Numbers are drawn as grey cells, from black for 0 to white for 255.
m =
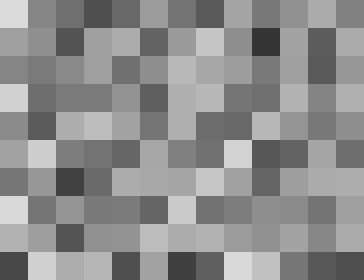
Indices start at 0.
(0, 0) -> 219
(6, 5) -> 168
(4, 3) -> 189
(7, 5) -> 101
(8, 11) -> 135
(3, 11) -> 132
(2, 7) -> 167
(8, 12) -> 171
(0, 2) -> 111
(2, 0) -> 133
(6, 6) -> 165
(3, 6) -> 175
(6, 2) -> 65
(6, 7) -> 198
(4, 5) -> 117
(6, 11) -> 171
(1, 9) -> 52
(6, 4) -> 172
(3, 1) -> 110
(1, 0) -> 159
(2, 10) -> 159
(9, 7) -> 95
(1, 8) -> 142
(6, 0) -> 119
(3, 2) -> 123
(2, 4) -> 112
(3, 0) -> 209
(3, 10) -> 178
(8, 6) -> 172
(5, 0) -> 162
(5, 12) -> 110
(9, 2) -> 173

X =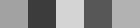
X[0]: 162
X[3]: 87
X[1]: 60

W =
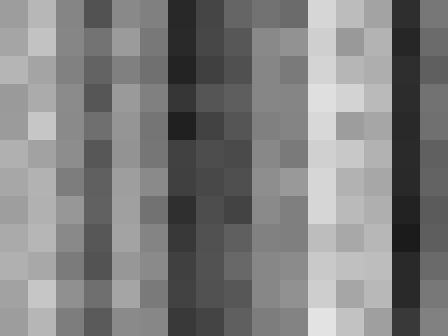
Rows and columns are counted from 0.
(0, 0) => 157
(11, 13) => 159
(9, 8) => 104
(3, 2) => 139
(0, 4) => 137
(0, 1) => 183
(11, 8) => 95
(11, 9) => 125
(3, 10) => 133
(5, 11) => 208
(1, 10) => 146
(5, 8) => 74
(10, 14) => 41
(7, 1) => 177
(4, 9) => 128
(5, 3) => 87
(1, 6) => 41
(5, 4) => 147
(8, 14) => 27
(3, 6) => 54
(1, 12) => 153
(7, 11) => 214
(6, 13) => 167
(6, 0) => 167
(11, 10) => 131
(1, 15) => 107
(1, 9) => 137
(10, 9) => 135
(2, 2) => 129
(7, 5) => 114
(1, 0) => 165
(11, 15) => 129
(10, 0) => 162
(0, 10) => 107
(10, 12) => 166
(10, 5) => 122
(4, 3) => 111
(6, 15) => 99
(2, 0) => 181

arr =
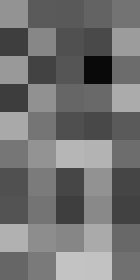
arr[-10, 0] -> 147
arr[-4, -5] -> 80
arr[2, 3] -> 9
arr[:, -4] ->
[90, 135, 66, 145, 117, 147, 123, 116, 141, 122]
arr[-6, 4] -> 90
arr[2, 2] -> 85
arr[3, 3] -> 105
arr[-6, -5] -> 169
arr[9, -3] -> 195
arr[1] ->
[62, 135, 80, 73, 156]
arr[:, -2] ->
[99, 73, 9, 105, 72, 179, 146, 137, 170, 194]

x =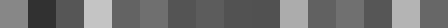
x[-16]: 135
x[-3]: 86
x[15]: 103
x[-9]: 92
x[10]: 172

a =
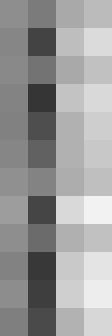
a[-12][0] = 142
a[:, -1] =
[187, 219, 193, 217, 206, 200, 191, 242, 193, 228, 237, 215]
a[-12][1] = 123
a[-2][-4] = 141
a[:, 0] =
[142, 134, 137, 131, 129, 134, 144, 157, 142, 130, 141, 127]
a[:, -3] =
[123, 67, 115, 53, 78, 97, 131, 69, 107, 56, 62, 74]
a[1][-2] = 190
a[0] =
[142, 123, 169, 187]
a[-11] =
[134, 67, 190, 219]
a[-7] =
[134, 97, 177, 200]
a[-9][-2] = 195
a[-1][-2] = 178

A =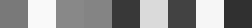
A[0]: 121
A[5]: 218
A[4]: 56

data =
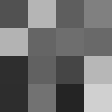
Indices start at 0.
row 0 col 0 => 81
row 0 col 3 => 128
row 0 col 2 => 94
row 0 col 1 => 181
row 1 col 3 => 105

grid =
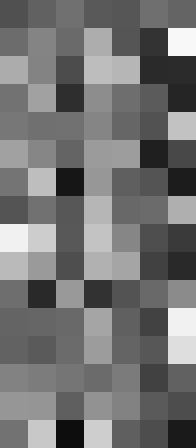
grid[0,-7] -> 80
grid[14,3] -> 146
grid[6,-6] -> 190
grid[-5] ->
[100, 102, 105, 165, 96, 66, 241]
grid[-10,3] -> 151
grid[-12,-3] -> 102
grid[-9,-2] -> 107
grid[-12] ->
[119, 112, 113, 133, 102, 82, 194]
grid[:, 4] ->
[86, 85, 182, 110, 102, 157, 95, 104, 134, 165, 83, 96, 100, 123, 130, 95]
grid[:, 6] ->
[100, 248, 43, 37, 194, 72, 28, 175, 58, 41, 139, 241, 222, 97, 77, 26]
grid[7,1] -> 113
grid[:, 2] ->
[112, 106, 76, 46, 113, 100, 22, 87, 88, 78, 153, 105, 107, 117, 95, 13]
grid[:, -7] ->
[80, 108, 172, 114, 119, 161, 116, 84, 241, 186, 110, 100, 98, 130, 150, 114]
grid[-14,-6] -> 131
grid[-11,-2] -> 31
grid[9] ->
[186, 154, 78, 177, 165, 65, 41]
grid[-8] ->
[241, 205, 88, 195, 134, 78, 58]
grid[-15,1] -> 132
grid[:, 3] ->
[89, 173, 189, 141, 133, 155, 151, 182, 195, 177, 50, 165, 156, 107, 146, 206]
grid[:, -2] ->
[111, 51, 42, 91, 82, 31, 84, 107, 78, 65, 105, 66, 87, 65, 90, 77]

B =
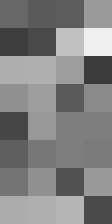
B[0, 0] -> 103
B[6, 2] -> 81
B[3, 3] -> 138
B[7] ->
[171, 175, 181, 74]
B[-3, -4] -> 95
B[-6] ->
[174, 175, 157, 60]
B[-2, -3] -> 144
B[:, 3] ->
[155, 239, 60, 138, 126, 122, 153, 74]
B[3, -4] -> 144

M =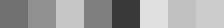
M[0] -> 113
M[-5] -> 127
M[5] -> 224
